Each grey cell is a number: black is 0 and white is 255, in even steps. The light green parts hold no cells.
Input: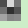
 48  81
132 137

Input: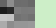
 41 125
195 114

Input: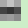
 53  76
156 139

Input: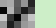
180  86
 54   5

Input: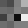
104 132
121  12

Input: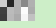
187 178
185 171

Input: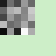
173 187
152 116

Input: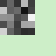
 96 107
143  77
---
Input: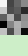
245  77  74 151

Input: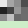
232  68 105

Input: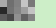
171 114 145

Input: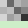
207 190 181

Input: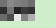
114 117 232

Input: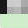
23 173

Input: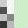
204 244

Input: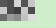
86  77 139

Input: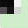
12 22
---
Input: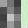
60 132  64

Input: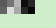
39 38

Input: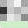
166 180 231

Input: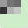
106 177

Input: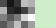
177  62 123 124

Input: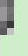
101 152
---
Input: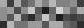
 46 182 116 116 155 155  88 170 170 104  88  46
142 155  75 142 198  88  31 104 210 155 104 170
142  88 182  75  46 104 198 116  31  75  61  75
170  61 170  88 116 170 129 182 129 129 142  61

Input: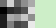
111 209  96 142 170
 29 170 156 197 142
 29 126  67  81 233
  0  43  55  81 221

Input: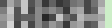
138 212  71 183  71 138  98 152 126  55 152 167  83  98 197
126 197  83 197  71 138 114 138 114  55 152 167  71  98 197
152 183  83  98  98 138  39  71 197 114  83 183 152 152 167
 83 167 126 197  83 126  55  98  55  71 114 126  71 114 167

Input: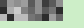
 45 173 203 129 103 143  90 117  45
 74 157 143 157  90 143  61  90 143
187  45 187 187 117 103  45 157 103

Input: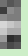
214 199 185
199 169 169
 61 139 125
139 125 125
112  86 100
112  74  86
153  46  61

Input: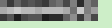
170 185 201 185 185 170 185 185 185 170 113 201 127 157
 57  85  30  72  85  85  30  43  43  98 141  57 141  72
113  57  98  72  85  72  57  98 113  72 127  43 127  98
